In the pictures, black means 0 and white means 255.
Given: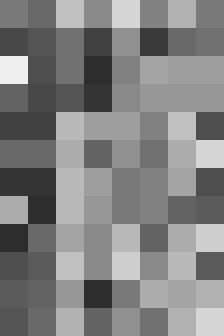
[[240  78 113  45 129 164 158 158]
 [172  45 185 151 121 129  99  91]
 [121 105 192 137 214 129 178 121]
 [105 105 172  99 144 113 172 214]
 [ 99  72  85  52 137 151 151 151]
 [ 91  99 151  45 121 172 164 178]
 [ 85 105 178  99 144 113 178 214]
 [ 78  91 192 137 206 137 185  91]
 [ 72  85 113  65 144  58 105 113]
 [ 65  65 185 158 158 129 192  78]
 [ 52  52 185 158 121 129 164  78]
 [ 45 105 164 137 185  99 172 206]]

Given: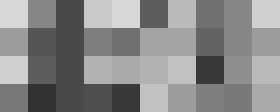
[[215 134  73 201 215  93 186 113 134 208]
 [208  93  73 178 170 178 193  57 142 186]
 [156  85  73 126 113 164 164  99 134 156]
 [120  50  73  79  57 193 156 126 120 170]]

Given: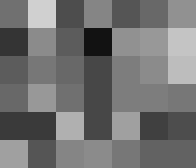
[[160  85 133 139 119  98  98]
 [112 208  77 133  85 104 145]
 [104 152 112  71 125 125 119]
 [ 92 119 104  71 125 139 189]
 [ 58  58 176  71 160  64  77]
 [ 52 139  92  18 145 152 196]]

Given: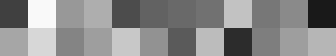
[[166 215 132 158 200 146  90 188  44 126 158 182]
 [ 64 249 152 174  76  98 105 113 194 119 138  25]]

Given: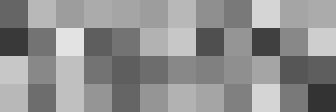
[[199 136 192 115  94 109 136 128 143 165  86  94]
 [184 109 192 149 101 149 178 165 128 213 121  51]
 [101 184 157 171 165 157 184 143 121 213 165 171]
 [ 57 115 227  94 115 178 199  79 149  64 136 206]]

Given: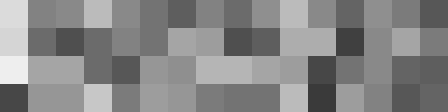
[[238 165 165 107  87 150 143 181 181 165 157  71 115 137 100  94]
 [219 130 137 187 137 115  94 130 107 143 187 137 100 143 123  87]
 [213 107  79 107 130 115 165 157  79  94 173 173  64 137 165 123]
 [ 71 150 150 199 123 157 150 123 115 115 187  58 157 130  87 100]]

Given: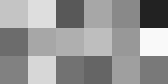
[[196 222  88 167 137  34]
 [129 215 114 101 159 121]
 [108 167 175 190 152 249]]

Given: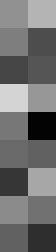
[[212 151]
 [145 180]
 [139 113]
 [126  77]
 [119   3]
 [105  97]
 [ 97  46]
 [ 69  85]
 [ 54 167]]
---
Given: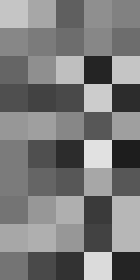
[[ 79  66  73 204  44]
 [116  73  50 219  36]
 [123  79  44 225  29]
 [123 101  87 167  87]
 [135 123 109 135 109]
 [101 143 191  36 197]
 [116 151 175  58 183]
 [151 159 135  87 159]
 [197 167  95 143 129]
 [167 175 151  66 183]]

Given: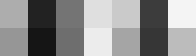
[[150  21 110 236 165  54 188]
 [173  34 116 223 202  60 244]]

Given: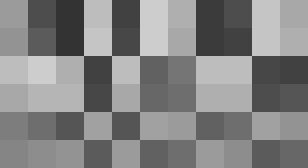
[[155  77  51 189  65 205 175  59  77 197 168]
 [147  91  51 197  71 205 168  59  65 197 175]
 [125 110  85 161  85 161 155  97 110 161 147]
 [133 141 147  91 155  97 110 155 141  91 103]
 [168 181 181  71 168 103 110 175 175  77  85]
 [189 205 175  65 189  97 117 189 189  71  65]]

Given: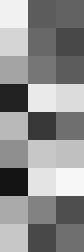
[[185  56 111]
 [199  72 111]
 [241  92  98]
 [213 104  72]
 [164 118  92]
 [170 130  78]
 [143 199 192]
 [ 20 228 247]
 [ 34 234 220]]

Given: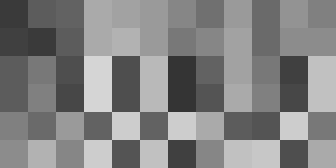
[[ 64  58  92 170 178 154 120 134 162 106 140 140]
 [ 58  92  98 170 162 154 134 112 154 106 147 128]
 [128 106 154  98 205  98 205 170  92  84 205 120]
 [ 92 120  78 213  78 185  52  98 162 120  64 193]
 [ 92 128  71 213  78 185  52  84 170 128  71 193]
 [140 178 134 205  84 193  64 134 193 199  78 170]]

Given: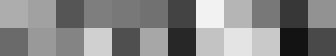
[[106 153 132 208  79 167  39 195 228 201  19  73]
 [173 161  85 126 120 113  67 242 181 120  55 146]]
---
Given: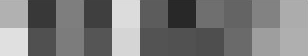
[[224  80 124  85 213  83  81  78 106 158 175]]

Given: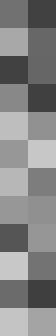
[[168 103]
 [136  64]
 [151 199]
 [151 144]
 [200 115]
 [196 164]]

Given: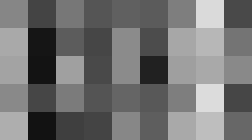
[[169  21  92  70 139  76 167 183 116]
 [137  70 123  84 101  88 126 220  70]]

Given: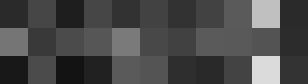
[[117  57  75  86 122  72  65  90  89  83  44]]

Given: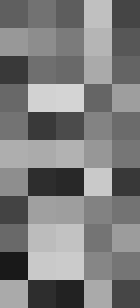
[[152 141 123 181  87]
 [104 210 212 101 158]
 [174 171 178 151 118]
 [ 67 160 158 130 115]
 [ 25 201 203 134 117]]

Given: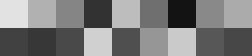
[[ 65  55  73 208  79 150 202  87  71]]

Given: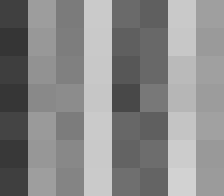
[[ 53 152 125 201  95 104 199 154]
 [ 54 137 140 198  72 120 182 156]
 [ 56 151 136 201  99 109 204 153]]
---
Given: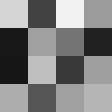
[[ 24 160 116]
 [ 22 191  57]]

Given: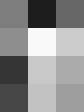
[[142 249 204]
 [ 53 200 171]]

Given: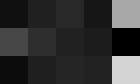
[[71 46 33]
 [12 31 37]]

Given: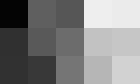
[[ 48  89 108]
 [ 49  56 117]]

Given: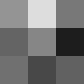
[[100 134  29]
 [112  72  97]]

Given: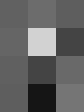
[[101 210  68]
 [ 96  68 105]]

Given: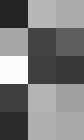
[[167  68  94]
 [252  62  56]]

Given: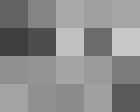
[[ 62  77 192]
 [144 148 165]]

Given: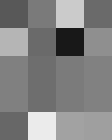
[[181 106  24]
 [128 110 123]]
